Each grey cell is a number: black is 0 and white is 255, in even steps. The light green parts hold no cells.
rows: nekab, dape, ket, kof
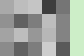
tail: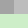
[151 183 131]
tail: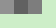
[189 131]
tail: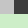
[117]
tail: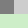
[89]

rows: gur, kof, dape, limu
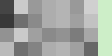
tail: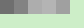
[103]
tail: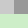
[173 180 153 208]
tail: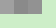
[124 167]
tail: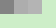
[160 103]
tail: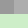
[180 153 208]
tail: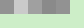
[124 167]
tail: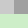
[138 146 124 167]

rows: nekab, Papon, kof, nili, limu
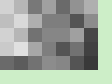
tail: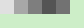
[65]
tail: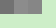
[84 57]
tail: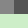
[57]
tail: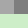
[ 84 114  65]

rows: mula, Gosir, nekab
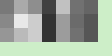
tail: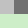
[101]
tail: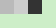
[156 113  86]

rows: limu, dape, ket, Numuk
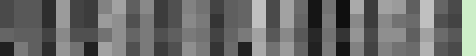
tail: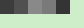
[ 95 101 192  74 162 101  21 122  15 137  60 137 114 107 192  80  67]
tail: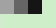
[122  15 137  60 137 114 107 192  80  67]
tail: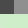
[143  95 162 107  88]
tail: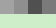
[ 60  80 143 122  52 107  33 170 114 155 101  33 122  21 130  67 130 114
 107 178  88  74]
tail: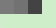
[101 122 162  88 137  88  40 114  52 149  74 143 143  95 162 107  88]

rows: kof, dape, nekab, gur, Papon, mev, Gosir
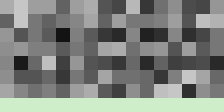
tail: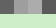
[ 63 142 104 191 198  47 142 119]
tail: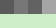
[172 112 142 150  84 158  90 119]
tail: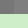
[158  84 191 178]
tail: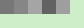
[119 119 127 158  84 191 178]
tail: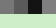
[ 90  55  41 134  33  47 134  47  70 119]
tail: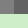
[158 172  90  63 142 104 191 198  47 142 119]

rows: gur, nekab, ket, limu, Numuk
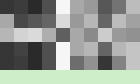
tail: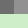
[ 54 130 196]
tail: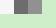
[ 54 130 196]
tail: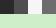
[145  54 130 196]
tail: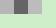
[161]
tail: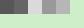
[101 188 161]

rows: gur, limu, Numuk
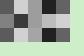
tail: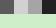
[99]
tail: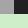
[99]
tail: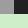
[99]
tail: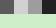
[99]
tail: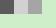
[33 99]

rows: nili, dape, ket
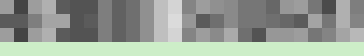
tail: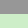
[157 118 132 164 184]
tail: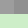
[138 118 118 103 151 157 118  75 176 126]
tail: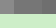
[103  91 164 118 176 132]
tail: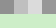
[ 91 111 138 118 118 111 103  91 164 118 176 132]
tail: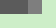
[164 164  83  91 126  97 111 144 191 219 151  91 111 138 118 118 111 103
  91 164 118 176 132]
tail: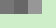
[157 118  75 176 126]
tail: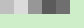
[138 118 118 111 103  91 164 118 176 132]

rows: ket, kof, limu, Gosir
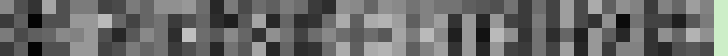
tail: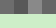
[ 51 144 115  67 109 137 109  88 109  88 165 123 186 137  31 152  18 186
 144  51 115  45 102  31 152  95  39 137  51 144 102 179 144]
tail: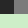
[ 74 109  95 123 109  59  45 144 137 102 144 137 115 130 115 115  95  88
  80 115  59 109  67 158  74 171  95 144 130  59 130 102 158 130]
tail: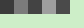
[ 51 144  11 115  67  67  31  88 123]
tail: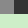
[144 102 179 144]
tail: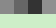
[115  67 109 137 109  88 109  88 165 123 186 137  31 152  18 186 144  51
 115  45 102  31 152  95  39 137  51 144 102 179 144]
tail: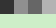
[144]
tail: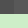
[74]

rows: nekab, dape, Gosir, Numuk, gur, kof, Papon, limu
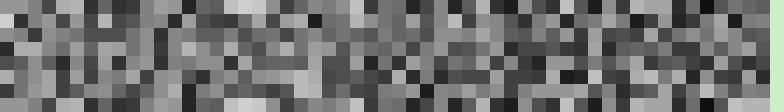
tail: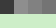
[ 79  79  79 116 142  50 135 123  93  93 123  79 109 116  71 116 135 101
 116 101  85 123 101 109  79 142 142 129 164 135  93  85 129  93 150  58
 157  71  79  65 164  71 116 142 116 157 135  85  93]
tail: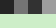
[129  71 116 101 157  65 135  58  37 150 150  79 123  85 123 164  58  85
  93  65  50 157  79  50  71]
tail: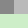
[ 65 142 135  85  50 123 150  37 109 123 164 123  29  65 150  37  58 123
 164  29 123 129]
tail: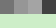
[ 93 135 142 101  71 101 142 172  37 123 142  85 101  85  65  85 186 180
  79 109  71  65 123 129 150  29 135 129 157 123 142  65 129 150 150 150
 164  85 129  44  79  93 164  65 116 186 129  85 129 123]
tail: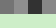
[123  93  93 123  79 109 116  71 116 135 101 116 101  85 123 101 109  79
 142 142 129 164 135  93  85 129  93 150  58 157  71  79  65 164  71 116
 142 116 157 135  85  93]

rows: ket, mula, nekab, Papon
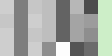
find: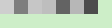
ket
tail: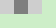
[142 253  84 107]

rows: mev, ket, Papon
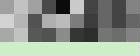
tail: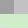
[160  74  11 202  68 102  68 131]
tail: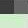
[ 68 102]
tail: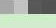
[139  53  45 117 109 131]
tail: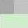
[ 88  82 139  53  45 117 109 131]
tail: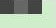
[131]
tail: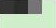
[109 131]

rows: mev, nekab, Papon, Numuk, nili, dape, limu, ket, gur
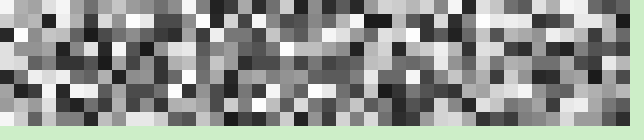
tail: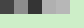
[163  75 204 127 253 190  91 217 119  75 127 197  91 127  40  83  60 211
 135  40 224 197 119 135 163  60 232 238 169 119  91]
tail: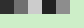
[ 46  91  40 155 211 204 183 211 135 245  40 224 197 112  91 224 176 245
 238 105  75  98]
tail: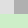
[245 238 105  75  98]
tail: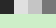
[135 163  60 232 238 169 119  91]
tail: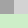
[224 245 147 105  98 190 176 155 183]
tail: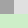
[245 163 112 163 197 155 141 112 141 245 127  34  60 169  46 112 204  34
 141  46  91  40 155 211 204 183 211 135 245  40 224 197 112  91 224 176
 245 238 105  75  98]

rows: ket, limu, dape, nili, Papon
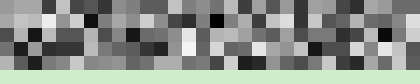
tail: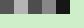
[107 114 141 229  92 180 186 160 114  92 160  77 121 121  47  70 186  10
 121 206]
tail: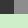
[127  92  92 194 127 141 114 186  62 160  85 154  54 160 154  70  47 167
 154 107 107]
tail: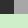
[154 107 107]
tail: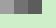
[160  77 121 121  47  70 186  10 121 206]

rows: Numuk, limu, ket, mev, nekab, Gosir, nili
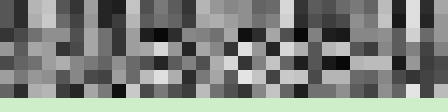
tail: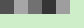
[ 30   8  45 135 129 113 166  16  45 166  80   8 129  30  24 135 135 143
  92 208 106 151]
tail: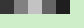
[ 86  24   8 181 187 187  24 151  61  74]
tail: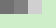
[ 45  80  61  74 143 121 195  24 222  37 151]
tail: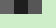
[ 24   8 181 187 187  24 151  61  74]
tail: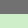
[143  92  67 143 100 228  67 187]

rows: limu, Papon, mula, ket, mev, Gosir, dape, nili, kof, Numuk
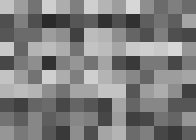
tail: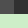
[ 94 115  94 165]
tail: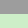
[165]

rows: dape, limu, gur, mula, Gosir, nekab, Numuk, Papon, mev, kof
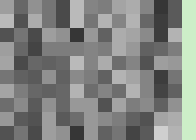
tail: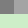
[172 132  54  90]
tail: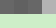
[109 132 109 179 132  68  97]
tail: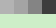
[117]
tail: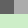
[164 138  61 179]
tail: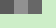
[152 152  82 164 125 138  97 145]

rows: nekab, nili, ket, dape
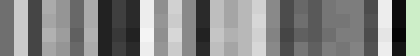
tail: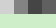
[ 89 111 125 125  76 229   5]
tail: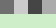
[149 104 171  34  63  42 237 143 209 137  42 190 165 184 209 137  76 104
  89 118 125 125  76 237  12]
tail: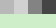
[ 96  89 111 125 125  76 229   5]

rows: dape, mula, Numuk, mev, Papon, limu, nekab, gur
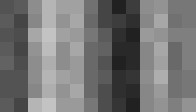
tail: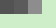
[181 161 161 113  69  33  61 141 147 119 119]
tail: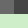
[ 61  47 135 167 113 119]

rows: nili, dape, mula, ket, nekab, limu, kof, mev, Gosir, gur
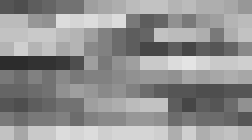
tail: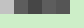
[108 145]
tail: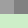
[108  93 101 194 187 187 174 121 174 194]
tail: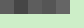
[137]
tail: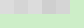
[213 213 207 174 207 174 187 194 180]
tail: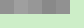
[129 108  93  85  85  78  78  85  85]
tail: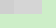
[213 207 174 207 174 187 194 180]
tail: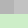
[167 180 137 129 108  93  70  70  93  70  93  85 101 137]

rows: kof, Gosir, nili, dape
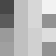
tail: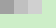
[146]
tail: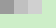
[221]
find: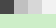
kof
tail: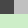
[215 242]

